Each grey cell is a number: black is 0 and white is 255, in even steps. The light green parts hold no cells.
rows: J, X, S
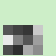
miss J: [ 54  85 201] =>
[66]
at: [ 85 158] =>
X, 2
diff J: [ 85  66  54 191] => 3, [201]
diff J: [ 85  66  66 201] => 2, [54]
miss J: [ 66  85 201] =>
[54]
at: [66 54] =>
J, 1

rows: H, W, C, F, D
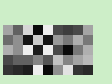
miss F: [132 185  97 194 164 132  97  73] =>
[85]
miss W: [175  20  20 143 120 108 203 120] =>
[153]
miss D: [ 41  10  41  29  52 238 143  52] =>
[226]
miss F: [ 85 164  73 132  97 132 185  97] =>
[194]
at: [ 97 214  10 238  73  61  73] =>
H, 1

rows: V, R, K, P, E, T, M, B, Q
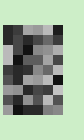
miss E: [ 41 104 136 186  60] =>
[50]
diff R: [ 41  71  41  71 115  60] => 4, [104]
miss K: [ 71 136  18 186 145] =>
[174]
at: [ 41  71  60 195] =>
M, 2
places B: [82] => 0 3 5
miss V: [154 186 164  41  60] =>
[30]

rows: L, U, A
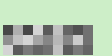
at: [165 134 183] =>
U, 3
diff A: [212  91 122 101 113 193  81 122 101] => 6, [91]
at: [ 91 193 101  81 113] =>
L, 4
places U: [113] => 8

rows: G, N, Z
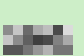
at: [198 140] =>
N, 0
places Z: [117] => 2 5 6

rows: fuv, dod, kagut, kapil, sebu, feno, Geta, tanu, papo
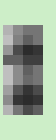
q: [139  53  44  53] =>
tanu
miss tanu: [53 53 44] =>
[139]
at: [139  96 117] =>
sebu, 1
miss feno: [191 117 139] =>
[106]
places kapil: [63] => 2 3
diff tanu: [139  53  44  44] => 3, [53]

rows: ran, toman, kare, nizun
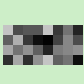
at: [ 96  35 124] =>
kare, 3
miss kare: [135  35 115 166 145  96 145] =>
[124]
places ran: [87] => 2 3

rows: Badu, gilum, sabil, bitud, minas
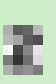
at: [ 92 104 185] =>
Badu, 1
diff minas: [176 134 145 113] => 3, [123]
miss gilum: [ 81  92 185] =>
[166]
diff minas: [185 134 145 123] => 0, [176]

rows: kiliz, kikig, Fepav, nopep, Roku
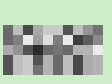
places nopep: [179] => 4 9
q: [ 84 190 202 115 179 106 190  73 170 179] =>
Roku

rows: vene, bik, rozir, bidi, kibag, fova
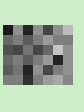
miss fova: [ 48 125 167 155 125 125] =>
[134]
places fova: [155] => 4
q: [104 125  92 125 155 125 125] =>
bik
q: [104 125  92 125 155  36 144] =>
bidi
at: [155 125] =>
bik, 4
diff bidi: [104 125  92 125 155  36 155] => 6, [144]

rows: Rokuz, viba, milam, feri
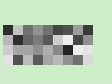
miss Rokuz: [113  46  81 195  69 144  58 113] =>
[156]
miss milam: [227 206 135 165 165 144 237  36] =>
[174]
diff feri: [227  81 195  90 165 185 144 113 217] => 2, [185]

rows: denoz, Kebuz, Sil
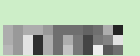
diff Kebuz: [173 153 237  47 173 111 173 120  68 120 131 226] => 2, [226]
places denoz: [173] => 0 2 3 10
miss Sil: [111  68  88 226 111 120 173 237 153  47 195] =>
[183]
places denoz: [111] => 5 6 7 9

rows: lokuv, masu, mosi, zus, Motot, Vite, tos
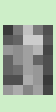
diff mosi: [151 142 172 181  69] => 2, [160]
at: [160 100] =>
zus, 2
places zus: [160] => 2
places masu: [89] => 0 4
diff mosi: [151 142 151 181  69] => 2, [160]
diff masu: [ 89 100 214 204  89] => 2, [204]

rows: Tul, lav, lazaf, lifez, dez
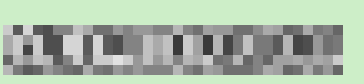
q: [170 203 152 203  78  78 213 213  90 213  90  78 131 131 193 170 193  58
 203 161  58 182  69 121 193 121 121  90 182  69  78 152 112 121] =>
lav
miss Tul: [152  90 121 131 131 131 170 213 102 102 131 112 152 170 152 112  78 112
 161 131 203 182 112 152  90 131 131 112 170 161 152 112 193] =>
[140]

